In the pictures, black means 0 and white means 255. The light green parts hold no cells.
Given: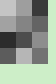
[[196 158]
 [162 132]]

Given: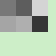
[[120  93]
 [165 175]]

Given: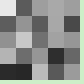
[[232  91]
 [ 93 148]]

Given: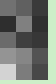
[[113  96]
 [ 46 128]]

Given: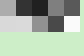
[[172  51]
 [217 218]]

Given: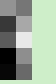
[[147 117]
 [ 57 169]]

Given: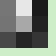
[[117 231]
 [116 168]]
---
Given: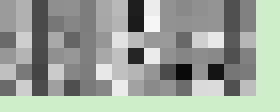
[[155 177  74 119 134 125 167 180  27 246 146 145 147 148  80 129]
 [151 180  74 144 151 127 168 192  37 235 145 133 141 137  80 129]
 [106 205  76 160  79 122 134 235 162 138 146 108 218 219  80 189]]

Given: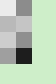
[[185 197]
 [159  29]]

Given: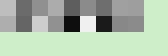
[[174 101 205 145  14 240  26 136 139]]

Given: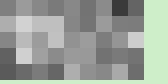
[[174 210 191 191 134 116 155 125 124]
 [ 97 208 160 139 154 153 114 122 115]]

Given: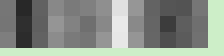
[[117  47  95 149 130 111 136 233 137 101  60  94 111]]

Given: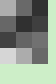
[[103  48  63]
 [214 172 104]]

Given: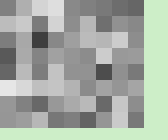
[[188 201 123 211 141 183 111 145 136]
 [ 89 170 132 161 149 140 204 153 155]
 [230 216 191 196 179 139 163 149 165]
 [150 157 183 119 127  99 149 202 120]]
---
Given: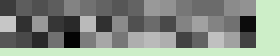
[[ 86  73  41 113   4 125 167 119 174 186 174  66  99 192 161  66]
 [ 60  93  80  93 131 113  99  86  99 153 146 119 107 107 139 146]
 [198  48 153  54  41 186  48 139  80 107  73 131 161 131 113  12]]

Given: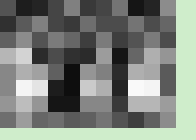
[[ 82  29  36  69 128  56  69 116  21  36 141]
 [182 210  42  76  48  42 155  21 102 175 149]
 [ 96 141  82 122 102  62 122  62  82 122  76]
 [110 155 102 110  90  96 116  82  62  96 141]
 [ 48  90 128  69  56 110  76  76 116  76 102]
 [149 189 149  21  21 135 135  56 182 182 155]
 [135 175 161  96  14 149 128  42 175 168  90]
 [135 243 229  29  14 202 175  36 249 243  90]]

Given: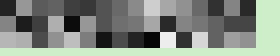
[[132  28  63 175  12 151  83 111 118 167  41 132 118  98  69  69]
 [182 175  76 145 190 125  20  76  35   6 237  49 214  98 159 145]
 [ 35 151  91  98  63  56  83 105 138 206 167 145 105  49 132  41]]

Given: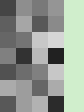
[[ 95 165  88 137]
 [171 157 103 171]
 [ 68 143 122 150]
 [ 81 110 129 198]
 [ 88 157 177  42]
 [129  50 184  34]
 [103 116 198 214]]

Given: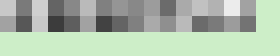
[[162  87 200  60  94 162  66 100 128 170 143 186 107 122 156 115]
 [200 122 207 100 136 186 128 149 136 156 107 170 193 178 236 162]]

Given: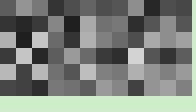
[[ 58 197  39  93 154 106  58  46 211  85  52  93]
 [ 71  65  46 120 113  93 154 134  65 148 161 128]
 [ 52  39  58 134  31 169 113 120  46  85 142  85]
 [ 93 148 120  52  78 100  78  85 142  39  78  71]
 [184  65 184 113  85 190 128 120 176 148 128 154]
 [176  31 197 106  52 176 128 106  78 169 142 161]]
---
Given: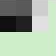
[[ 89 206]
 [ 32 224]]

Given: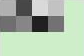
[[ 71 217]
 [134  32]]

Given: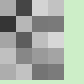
[[ 69 211]
 [183 120]]

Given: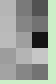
[[122  82]
 [133 114]]

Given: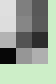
[[127  88]
 [134  90]]

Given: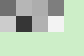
[[182 173]
 [ 54 177]]

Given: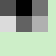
[[  1 114]
 [ 98 176]]
